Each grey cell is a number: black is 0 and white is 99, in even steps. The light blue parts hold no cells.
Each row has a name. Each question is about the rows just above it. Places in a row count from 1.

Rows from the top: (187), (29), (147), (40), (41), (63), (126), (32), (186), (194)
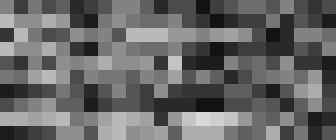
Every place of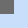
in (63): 2 19 22
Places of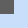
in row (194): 13 18
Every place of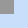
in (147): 13 14 16
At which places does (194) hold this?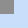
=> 5 6 10
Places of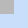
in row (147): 2 10 11 12
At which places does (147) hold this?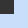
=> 1

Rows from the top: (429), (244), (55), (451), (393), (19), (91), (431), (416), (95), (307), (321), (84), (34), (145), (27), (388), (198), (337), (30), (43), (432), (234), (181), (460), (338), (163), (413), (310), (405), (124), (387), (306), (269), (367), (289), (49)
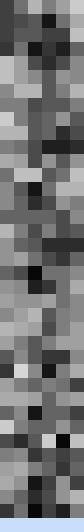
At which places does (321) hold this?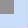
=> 4 6
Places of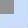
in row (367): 2 5
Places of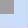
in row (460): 1 5 6
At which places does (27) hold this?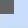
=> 1 2 3 4
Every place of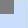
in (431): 1 2 6
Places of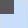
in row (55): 2 3

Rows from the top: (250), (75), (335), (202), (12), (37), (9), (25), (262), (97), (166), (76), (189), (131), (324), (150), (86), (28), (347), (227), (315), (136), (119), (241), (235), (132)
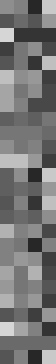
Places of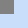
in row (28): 1 4
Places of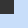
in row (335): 2 3 4
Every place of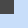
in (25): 3 4
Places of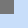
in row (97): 1 2 3
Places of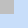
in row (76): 1 2
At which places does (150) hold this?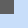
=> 1 3

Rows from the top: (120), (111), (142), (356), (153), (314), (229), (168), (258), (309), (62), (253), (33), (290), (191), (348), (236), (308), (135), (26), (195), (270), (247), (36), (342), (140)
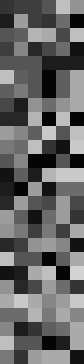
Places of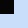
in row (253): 3 4 6
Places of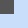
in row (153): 1 2 3

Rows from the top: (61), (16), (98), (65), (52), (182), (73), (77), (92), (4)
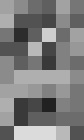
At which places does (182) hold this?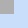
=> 2 3 4 5
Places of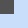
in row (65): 1 2
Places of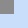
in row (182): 1 6
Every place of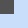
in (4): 1 6
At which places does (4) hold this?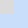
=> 2 3 4
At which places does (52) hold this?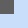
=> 2

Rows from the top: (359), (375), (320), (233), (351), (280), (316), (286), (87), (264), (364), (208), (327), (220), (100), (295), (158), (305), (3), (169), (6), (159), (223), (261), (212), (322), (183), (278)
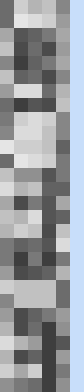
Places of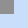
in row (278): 1 5
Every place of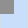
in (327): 2 3
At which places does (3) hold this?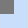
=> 1 3 5
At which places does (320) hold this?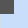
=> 2

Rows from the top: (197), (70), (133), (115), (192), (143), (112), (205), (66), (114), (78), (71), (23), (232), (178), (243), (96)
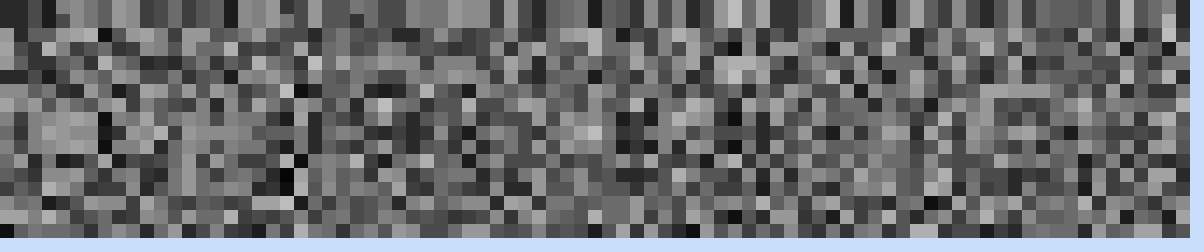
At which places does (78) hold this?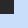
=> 12 23 30 35 49 55 75
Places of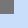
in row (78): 18 19 22 37 54 63 71 76 79
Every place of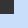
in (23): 3 8 11 27 30 37 47 53 75 78
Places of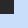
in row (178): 29 36 64 68
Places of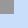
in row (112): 7 12 14 16 43 57 61 66 73 74 75 80
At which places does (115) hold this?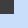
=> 6 10 18 20 23 34 47 62 73
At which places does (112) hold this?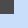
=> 33 39 42 45 56 59 60 77

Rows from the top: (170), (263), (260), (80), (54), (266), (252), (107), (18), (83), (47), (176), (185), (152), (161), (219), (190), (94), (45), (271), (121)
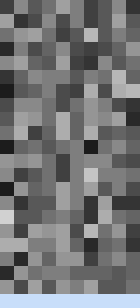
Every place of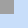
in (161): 5 8
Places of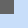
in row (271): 6 7 8 10
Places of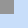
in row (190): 1 4 9
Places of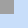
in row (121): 3 7
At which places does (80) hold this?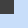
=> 7
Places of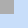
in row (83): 2 5 7

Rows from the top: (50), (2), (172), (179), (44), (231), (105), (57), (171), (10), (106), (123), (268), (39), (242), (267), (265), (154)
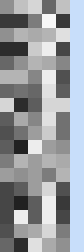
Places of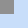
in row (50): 1
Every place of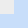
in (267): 2 4
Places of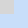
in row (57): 1 4 5
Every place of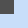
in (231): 5

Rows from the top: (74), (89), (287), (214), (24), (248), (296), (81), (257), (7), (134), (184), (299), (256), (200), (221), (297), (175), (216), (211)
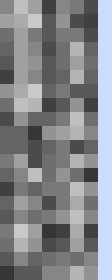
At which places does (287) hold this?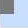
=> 3 5 6
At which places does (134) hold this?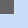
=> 1 2 4 7

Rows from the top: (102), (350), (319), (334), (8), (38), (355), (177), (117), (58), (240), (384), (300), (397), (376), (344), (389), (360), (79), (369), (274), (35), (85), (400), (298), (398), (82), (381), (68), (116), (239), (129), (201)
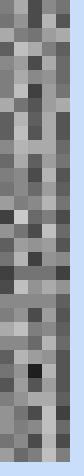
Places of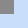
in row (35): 1 2 3 4
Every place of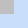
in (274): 2
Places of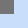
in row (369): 2 3 4
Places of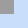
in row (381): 2 4
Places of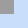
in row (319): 4
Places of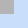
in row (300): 4

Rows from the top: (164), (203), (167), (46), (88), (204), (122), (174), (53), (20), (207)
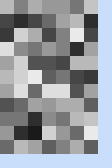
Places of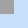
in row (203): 5
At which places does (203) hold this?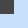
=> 1 3
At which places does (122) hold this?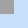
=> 1 7

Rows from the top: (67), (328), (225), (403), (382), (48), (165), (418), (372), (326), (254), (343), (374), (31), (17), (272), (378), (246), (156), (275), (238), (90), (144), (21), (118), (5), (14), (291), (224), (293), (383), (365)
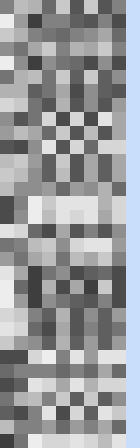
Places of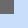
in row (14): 1 5 7 9
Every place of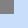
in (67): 1 9
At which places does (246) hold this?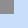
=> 5

